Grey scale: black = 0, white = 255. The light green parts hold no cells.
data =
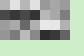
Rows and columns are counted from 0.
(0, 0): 181
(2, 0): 157
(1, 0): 72
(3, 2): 187
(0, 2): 183
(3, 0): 149
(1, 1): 56
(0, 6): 155

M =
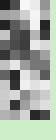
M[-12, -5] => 25
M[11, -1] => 69
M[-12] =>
[25, 77, 247, 235, 148]
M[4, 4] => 217
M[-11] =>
[162, 169, 207, 244, 179]
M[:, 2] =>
[247, 207, 130, 64, 61, 82, 155, 228, 239, 137, 159, 211]
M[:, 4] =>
[148, 179, 36, 58, 217, 160, 119, 90, 235, 203, 222, 69]
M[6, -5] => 193
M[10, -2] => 201
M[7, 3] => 188
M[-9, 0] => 197
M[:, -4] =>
[77, 169, 91, 80, 74, 107, 230, 39, 49, 216, 50, 164]
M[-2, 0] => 201

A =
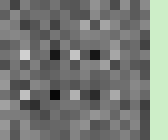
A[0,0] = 119
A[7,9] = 96
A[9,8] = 72
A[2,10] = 164
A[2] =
[137, 123, 64, 84, 121, 66, 113, 119, 167, 83, 164, 135, 97, 108, 135]
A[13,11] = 112
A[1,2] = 98
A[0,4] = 94
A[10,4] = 99
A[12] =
[152, 95, 142, 100, 98, 103, 104, 132, 144, 82, 92, 130, 99, 133, 77]
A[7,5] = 100
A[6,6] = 118
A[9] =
[113, 87, 191, 94, 99, 7, 106, 177, 72, 43, 115, 169, 108, 130, 104]
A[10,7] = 117
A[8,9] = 88
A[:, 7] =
[86, 85, 119, 113, 95, 195, 81, 111, 84, 177, 117, 101, 132, 131]
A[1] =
[95, 136, 98, 113, 113, 95, 115, 85, 82, 137, 104, 118, 113, 91, 107]
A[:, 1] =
[67, 136, 123, 135, 104, 124, 117, 110, 76, 87, 134, 124, 95, 88]
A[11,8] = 125
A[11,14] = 74
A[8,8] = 106
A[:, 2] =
[126, 98, 64, 128, 135, 208, 86, 132, 70, 191, 65, 122, 142, 138]
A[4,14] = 66
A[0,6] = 89
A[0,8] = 107
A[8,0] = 152
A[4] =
[89, 104, 135, 96, 131, 71, 128, 95, 114, 112, 121, 148, 97, 107, 66]
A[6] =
[78, 117, 86, 127, 82, 90, 118, 81, 133, 129, 159, 73, 115, 88, 80]

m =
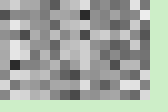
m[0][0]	181
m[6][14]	109
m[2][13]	203
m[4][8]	207
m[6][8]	207
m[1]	[81, 137, 134, 146, 123, 168, 165, 154, 42, 144, 131, 162, 128, 136, 237]
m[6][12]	182
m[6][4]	148
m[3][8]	73
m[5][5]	117
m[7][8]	152
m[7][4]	190
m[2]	[172, 230, 193, 149, 146, 101, 185, 193, 207, 144, 135, 94, 109, 203, 111]
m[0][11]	111
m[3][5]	188
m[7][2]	212
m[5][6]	199
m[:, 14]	[119, 237, 111, 85, 111, 115, 109, 217, 130, 217]
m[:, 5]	[90, 168, 101, 188, 100, 117, 180, 135, 167, 136]
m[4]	[172, 230, 194, 148, 146, 100, 185, 192, 207, 144, 134, 94, 109, 202, 111]
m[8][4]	130
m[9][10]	163
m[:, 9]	[124, 144, 144, 191, 144, 166, 149, 146, 131, 145]
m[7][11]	165
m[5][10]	106
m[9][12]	127
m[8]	[214, 120, 163, 153, 130, 167, 168, 159, 221, 131, 95, 138, 227, 225, 130]
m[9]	[134, 217, 212, 178, 190, 136, 100, 74, 151, 145, 163, 166, 127, 106, 217]
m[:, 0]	[181, 81, 172, 144, 172, 169, 172, 134, 214, 134]
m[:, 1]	[208, 137, 230, 130, 230, 229, 43, 217, 120, 217]
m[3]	[144, 130, 76, 173, 139, 188, 135, 171, 73, 191, 206, 161, 202, 137, 85]
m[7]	[134, 217, 212, 178, 190, 135, 98, 75, 152, 146, 162, 165, 127, 106, 217]
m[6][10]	154

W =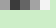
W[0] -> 160
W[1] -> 59
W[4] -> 243

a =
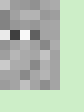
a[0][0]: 191
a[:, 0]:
[191, 132, 131, 234, 147, 159, 202, 164, 156]
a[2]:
[131, 151, 157, 151, 164, 166]
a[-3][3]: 137
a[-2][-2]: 180
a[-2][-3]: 167
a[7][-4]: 138
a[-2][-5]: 164
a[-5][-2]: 136
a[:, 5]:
[171, 158, 166, 164, 172, 162, 164, 163, 164]
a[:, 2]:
[153, 179, 157, 249, 176, 170, 171, 138, 191]
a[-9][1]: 156
